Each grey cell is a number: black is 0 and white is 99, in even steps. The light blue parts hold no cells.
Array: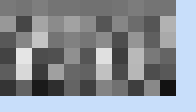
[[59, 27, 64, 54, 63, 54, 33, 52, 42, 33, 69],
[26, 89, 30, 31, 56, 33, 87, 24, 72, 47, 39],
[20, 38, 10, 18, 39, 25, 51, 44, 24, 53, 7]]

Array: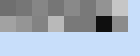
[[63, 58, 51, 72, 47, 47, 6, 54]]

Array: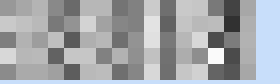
[[78, 75, 72, 47, 57, 82, 63, 52, 50, 88, 38, 76, 72, 73, 19, 68],
[84, 71, 72, 38, 77, 77, 50, 69, 56, 75, 44, 67, 55, 97, 29, 68]]

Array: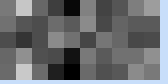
[[44, 33, 30, 42, 35, 54, 28, 39, 35, 35],
[40, 56, 31, 29, 7, 47, 35, 44, 44, 56]]

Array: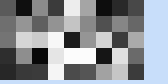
[[43, 58, 37, 57, 76, 53, 31, 52, 40],
[18, 55, 3, 89, 98, 98, 8, 87, 41]]

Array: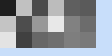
[[76, 30, 59, 90, 50, 42]]

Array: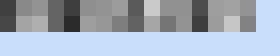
[[27, 64, 68, 39, 17, 61, 59, 49, 38, 65, 46, 57, 24, 60, 77, 51]]

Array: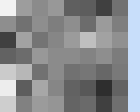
[[55, 44, 55, 49, 55, 42, 60, 49],
[38, 42, 59, 54, 54, 51, 55, 48],
[92, 36, 65, 52, 38, 34, 18, 38]]
